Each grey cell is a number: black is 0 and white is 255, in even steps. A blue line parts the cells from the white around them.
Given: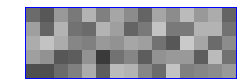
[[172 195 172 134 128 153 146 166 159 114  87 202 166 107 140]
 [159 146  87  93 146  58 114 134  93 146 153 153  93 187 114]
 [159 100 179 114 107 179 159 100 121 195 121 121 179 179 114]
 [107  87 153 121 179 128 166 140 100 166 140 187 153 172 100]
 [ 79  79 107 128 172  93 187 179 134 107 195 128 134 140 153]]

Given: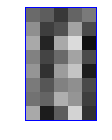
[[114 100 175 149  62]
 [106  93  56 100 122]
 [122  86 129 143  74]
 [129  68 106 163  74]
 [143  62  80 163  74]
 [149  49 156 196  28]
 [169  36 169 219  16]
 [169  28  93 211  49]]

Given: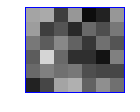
[[ 92 213 105  47  47  19 128]
 [164 170  62 151  13  34 151]
 [105 128 112 120  78  70  70]
 [120  92 136  98  55 112  84]
 [ 34  70 164 176  98 143 112]
 [157  62  84  41 105  78 120]]

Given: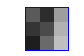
[[ 30 106 191]
 [ 53  75 178]
 [ 90  45 158]]

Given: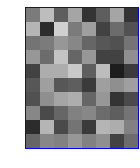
[[123 189  94 165  52  94 165  52]
 [ 44 181  74 116  59 181 173 129]
 [ 66 173 173 201  94 189  29  59]
 [ 87 159  87  94  59 159 143 159]
 [ 81 143 165 173 102 151  52  74]
 [102 135 129 151 129 143  66 108]
 [116 123 151 135 102  87  81 116]
 [151 108 195 102 151  66  66 143]
 [135  74 102 129 135 108  94 116]
 [181  44 208 123 159  66 108  81]]

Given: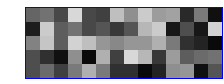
[[ 29 203  93 114  72  85  56  85 183 203  23  78  23 210]
 [130 197  93 210 191 150 136 150 150 176 122  48  35  10]
 [101 114  72 216  72  64 191 143 203 156 162  41 122  16]
 [ 78 107  64 122 176 122  48  48  10  35 143 150  16  85]
 [ 78  48  16 143  10 176  64 216 183  56 156  93 107 114]]

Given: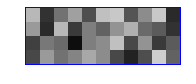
[[ 72 154 114 132 168 140  72  34  78 206  98]
 [ 64 120 106  14 126 140 192  72 147  58  91]
 [184  50 114 160  78 192 200  84 140 200  42]
 [154  42 184  58 126  98 147 176 106  91  50]]

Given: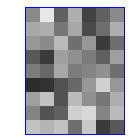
[[138 231  96 174  66  96 138]
 [159 194  82 186 144 118 174]
 [194 180 194 111 200  59  89]
 [167 174 118 167  74 111 174]
 [151 138 186 111 151  59 111]
 [124 104 167 124 132 144 111]
 [132  82  96 208 216 132 186]
 [ 89  59 159 144 124  96 159]
 [ 44  51  82 104 151 208 151]]
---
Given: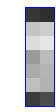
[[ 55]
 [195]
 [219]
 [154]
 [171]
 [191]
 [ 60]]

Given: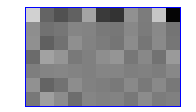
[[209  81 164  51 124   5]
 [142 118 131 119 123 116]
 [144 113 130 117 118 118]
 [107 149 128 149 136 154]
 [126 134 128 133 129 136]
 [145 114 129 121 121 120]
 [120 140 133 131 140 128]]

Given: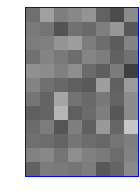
[[111 126 148  76]
 [122  83 106 151]
 [124 148 124  92]
 [113 121 133  97]
 [145 128 107 123]
 [132 103  89  96]
 [117 165 105 100]
 [ 95 181 107  88]
 [107  85  95 102]
 [111 100 108 116]
 [129 116 128 108]
 [ 97 122 125 101]]

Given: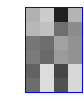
[[177  32]
 [183 111]
 [119 162]
 [123 155]
 [ 98  69]
 [109  81]]

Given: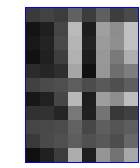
[[ 58  60  60  61]
 [ 20  69  29 141]
 [ 24  73  35 143]
 [ 17  62  29 122]
 [ 43  46  17 110]
 [ 65  78  76  79]
 [ 23  70  30 142]
 [ 49  37  32  56]
 [ 69  75  71  84]
 [ 57  80  80  77]
 [ 15  60  30 115]]

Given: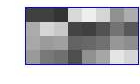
[[ 64  51 238 144]
 [171 200  63 115]
 [168 160 104 151]
 [154 112 144 229]]

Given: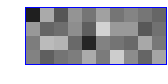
[[ 31  86 117 117 118]
 [152 110  95 153  88]
 [125 180  37 116 168]
 [130 116 171 205 101]]
